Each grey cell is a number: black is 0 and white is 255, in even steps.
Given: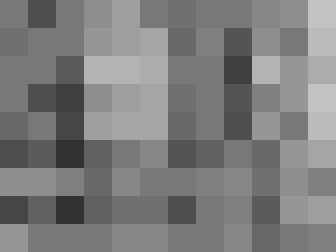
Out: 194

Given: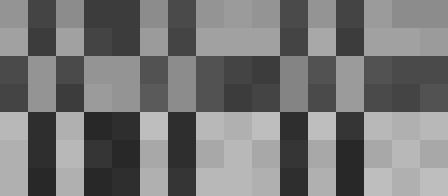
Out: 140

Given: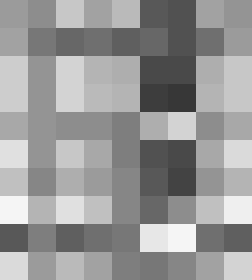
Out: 148

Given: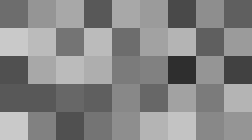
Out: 95

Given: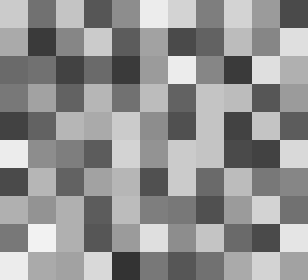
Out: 74

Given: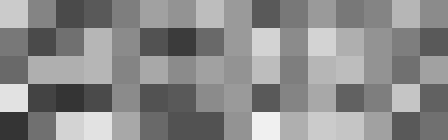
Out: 139

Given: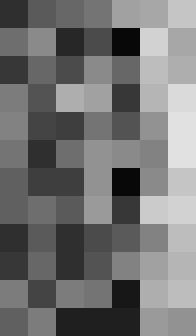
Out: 197

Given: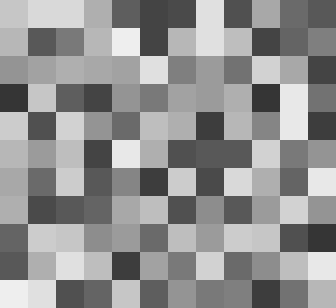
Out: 88
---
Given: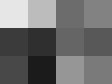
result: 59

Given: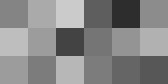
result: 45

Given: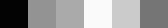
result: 203

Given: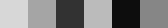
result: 13

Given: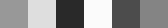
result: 76

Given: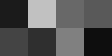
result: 68

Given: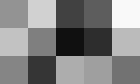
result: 249

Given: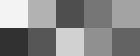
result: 163

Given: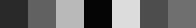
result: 220

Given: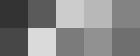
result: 131
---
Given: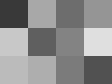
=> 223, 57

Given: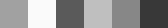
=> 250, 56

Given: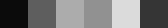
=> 219, 11

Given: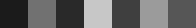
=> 199, 27

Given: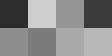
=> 206, 45

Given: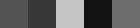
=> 197, 19

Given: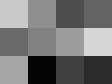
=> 214, 4

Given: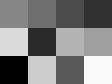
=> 250, 1

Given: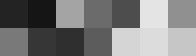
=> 228, 21
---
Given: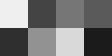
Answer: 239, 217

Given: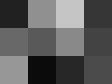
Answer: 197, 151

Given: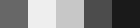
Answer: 238, 199

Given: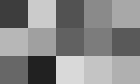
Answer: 217, 203

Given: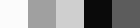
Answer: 251, 207

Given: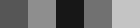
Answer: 196, 142

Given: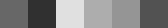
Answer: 224, 173

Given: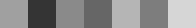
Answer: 214, 181

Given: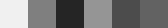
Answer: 240, 149
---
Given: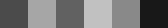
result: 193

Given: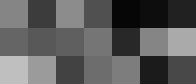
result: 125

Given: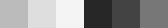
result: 39

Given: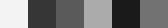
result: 171

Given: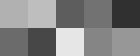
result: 230

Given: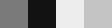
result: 18
